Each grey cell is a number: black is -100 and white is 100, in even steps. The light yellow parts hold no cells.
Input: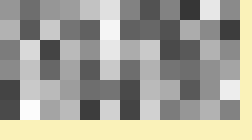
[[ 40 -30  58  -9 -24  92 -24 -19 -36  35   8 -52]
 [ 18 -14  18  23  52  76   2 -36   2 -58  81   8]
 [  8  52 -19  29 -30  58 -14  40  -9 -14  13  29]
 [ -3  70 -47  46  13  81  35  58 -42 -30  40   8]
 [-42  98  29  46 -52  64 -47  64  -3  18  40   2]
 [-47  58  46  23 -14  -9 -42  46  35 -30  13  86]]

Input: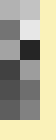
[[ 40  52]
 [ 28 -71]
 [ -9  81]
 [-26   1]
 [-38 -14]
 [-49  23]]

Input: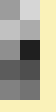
[[ 51  34]
 [ 22  68]
 [ 12 -76]
 [  1 -10]
 [-28 -39]]

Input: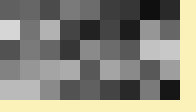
[[ 68  -9  40 -47 -73 -47 -78  18 -20]
 [ 46  46   8 -36 -25 -47 -68  -4 -83]
 [  2  18  29  34 -31  29   8 -31  24]
 [-25 -20 -41  -4 -15 -52 -58 -88 -68]
 [-36  -4 -20 -58   8 -15 -31  52  57]]

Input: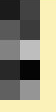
[[  2  49]
 [-25  17]
 [-30 -54]
 [-69 -96]
 [-79 -48]]

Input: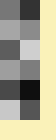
[[ 57 -33]
 [ 30   9]
 [ 24  -2]
 [ -7 -60]
 [-27  62]
 [-43 -88]]

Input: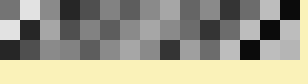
[[ 77 -70  30 -38   2 -27   8  30   8 -15 -59 -15  48 -91  48]
 [ -9  77   8 -70 -38   2 -27   8  30 -21   8 -59 -15  48 -91]
 [-70 -38   8   2 -27   8  30   8 -59  25 -15  48 -91  48  42]]
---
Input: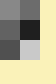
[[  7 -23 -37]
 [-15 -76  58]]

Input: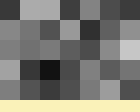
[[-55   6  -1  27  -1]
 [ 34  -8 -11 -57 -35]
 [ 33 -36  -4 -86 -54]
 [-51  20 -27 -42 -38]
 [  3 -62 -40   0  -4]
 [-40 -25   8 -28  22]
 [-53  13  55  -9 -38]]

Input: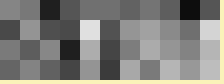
[[  4 -43  -4 -21]
 [ -6  16 -27   3]
 [-76 -38   6 -24]
 [-33 -42 -76 -46]
 [-12  76  36  16]
 [-12 -36 -46 -54]
 [-23  17  -2  32]
 [ -9  26  34  -4]
 [-26   8  17  42]
 [-90 -13   3  19]
 [-33  66  42  48]]

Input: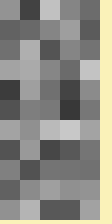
[[ 15 -23 -12  28 -53 -36  28 -35   0 -24  14]
 [-48 -18  37  33  25  -1  13  20 -36   9  41]
 [ 51   4 -34   5 -12  -5  46 -44  -9  25 -31]
 [  4  24   4 -16 -47 -56  57 -31 -10  13 -30]
 [-15 -29 -10  53   9  -7  28  -8 -11  15  27]]

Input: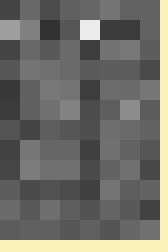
[[-46  24 -46 -32 -55 -53 -34 -48 -45 -27 -16 -27]
 [-18   0 -18  -8 -24 -24 -46  -7  -3 -41 -30 -24]
 [-40 -61 -30 -12  -6 -11 -26 -20 -12 -36 -13 -24]
 [-25 -32 -16 -16  -9   2 -32 -19 -12 -40 -26 -32]
 [-20  84 -51 -29 -51 -40 -38 -49 -41 -50 -35 -25]
 [ -9 -52 -10 -27 -15 -26 -13 -11 -22  -9 -21 -33]
 [-23 -53  -6 -28 -16  10 -17 -22 -12 -26 -30 -19]
 [-23 -22 -27 -42  -7 -27 -22 -32 -43 -22 -48 -11]]

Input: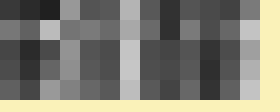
[[-55  -7 -45 -40 -25]
 [-66 -24 -66 -61 -45]
 [-75  47 -42 -21  20]
 [ 19  -9  15  12   1]
 [-34  -4 -34 -31 -19]
 [-31 -17 -40 -39 -30]
 [ 41  32  54  55  48]
 [-31 -17 -40 -39 -30]
 [-61 -62 -46 -43 -47]
 [-34  -4 -34 -31 -19]
 [-42 -40 -59 -63 -60]
 [-48 -19 -40 -35 -25]
 [ -4  53  25  38  53]]

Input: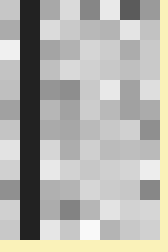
[[ 55  34  88  53  50  26  54  78  63  13  63  57]
 [-73 -73 -73 -73 -73 -73 -73 -73 -73 -73 -73 -73]
 [ 32  72  29  50  17  43  33  68  82  38  35  80]
 [ 71  58  40  70  11  27  31  36  65  41   3  56]
 [  5  44  67  63  58  60  46  62  56  68  43  95]
 [ 83  41  60  57  82  45  57  47  62  59  78  41]
 [-29  79  35  50  27  26  63  49  66  56  65  57]
 [ 21  52  58  58  74  34  12  46  86   6  68  63]]
